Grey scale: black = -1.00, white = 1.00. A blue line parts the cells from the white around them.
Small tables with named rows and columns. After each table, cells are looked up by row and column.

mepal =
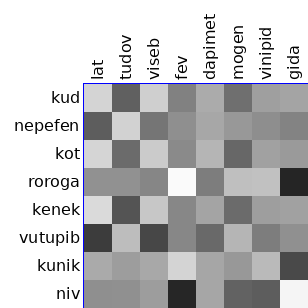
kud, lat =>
0.66
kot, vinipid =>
0.26
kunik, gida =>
-0.43
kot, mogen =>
-0.19
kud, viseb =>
0.62
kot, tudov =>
-0.16
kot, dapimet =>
0.42
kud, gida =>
0.29
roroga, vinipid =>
0.51
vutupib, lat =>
-0.53
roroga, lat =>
0.14
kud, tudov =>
-0.25
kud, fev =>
0.01
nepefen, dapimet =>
0.31
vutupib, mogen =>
0.42
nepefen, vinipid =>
0.11
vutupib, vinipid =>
-0.02
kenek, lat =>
0.71
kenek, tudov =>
-0.34
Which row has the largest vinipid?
roroga

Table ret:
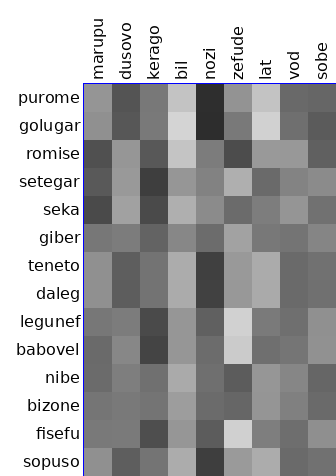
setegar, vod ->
0.03
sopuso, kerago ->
-0.09
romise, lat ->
0.20
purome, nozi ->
-0.64
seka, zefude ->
-0.16
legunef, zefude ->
0.64
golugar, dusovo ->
-0.32
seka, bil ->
0.37
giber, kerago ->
-0.22
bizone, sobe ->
-0.17
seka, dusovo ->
0.26
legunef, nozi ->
-0.25
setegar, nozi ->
0.02
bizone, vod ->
0.00
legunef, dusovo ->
-0.03

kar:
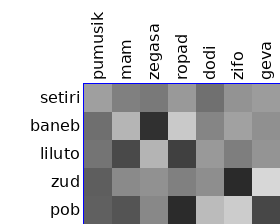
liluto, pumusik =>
-0.09
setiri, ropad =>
0.20
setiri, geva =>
0.22
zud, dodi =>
0.11
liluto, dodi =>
0.20
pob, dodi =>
0.47
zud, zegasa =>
0.14
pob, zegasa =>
0.07

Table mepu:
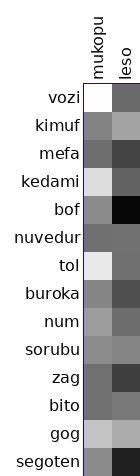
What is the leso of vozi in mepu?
-0.17
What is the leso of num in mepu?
-0.15
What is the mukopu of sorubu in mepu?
0.10
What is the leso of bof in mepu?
-0.95
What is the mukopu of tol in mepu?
0.83
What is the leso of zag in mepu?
-0.51
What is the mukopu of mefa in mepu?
-0.14
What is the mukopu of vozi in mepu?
0.99
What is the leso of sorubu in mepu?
0.04
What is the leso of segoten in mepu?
-0.75
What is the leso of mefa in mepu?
-0.47
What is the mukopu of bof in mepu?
0.08
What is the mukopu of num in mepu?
0.22
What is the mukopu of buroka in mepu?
0.04
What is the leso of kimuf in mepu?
0.28
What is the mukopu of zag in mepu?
-0.11
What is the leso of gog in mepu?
0.34
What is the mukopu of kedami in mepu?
0.73
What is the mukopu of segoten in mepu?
0.09

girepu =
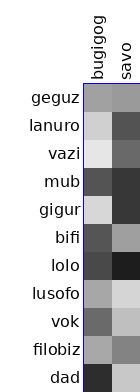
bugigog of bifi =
-0.33
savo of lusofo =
0.67
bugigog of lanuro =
0.63
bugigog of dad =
-0.65
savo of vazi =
-0.18
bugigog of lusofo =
0.31
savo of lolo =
-0.77
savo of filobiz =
0.03
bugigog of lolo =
-0.43
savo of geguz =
0.21
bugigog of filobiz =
0.32
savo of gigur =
-0.57
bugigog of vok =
-0.17
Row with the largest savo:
lusofo

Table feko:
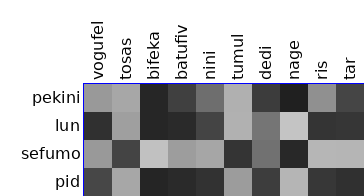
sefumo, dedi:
-0.11
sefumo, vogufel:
0.20
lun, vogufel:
-0.62
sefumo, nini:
0.30
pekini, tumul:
0.38
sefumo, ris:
0.43
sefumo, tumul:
-0.59
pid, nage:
0.42
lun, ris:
-0.59
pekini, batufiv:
-0.50
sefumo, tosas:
-0.47
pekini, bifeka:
-0.70
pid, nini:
-0.61
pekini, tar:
-0.46
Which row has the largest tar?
sefumo

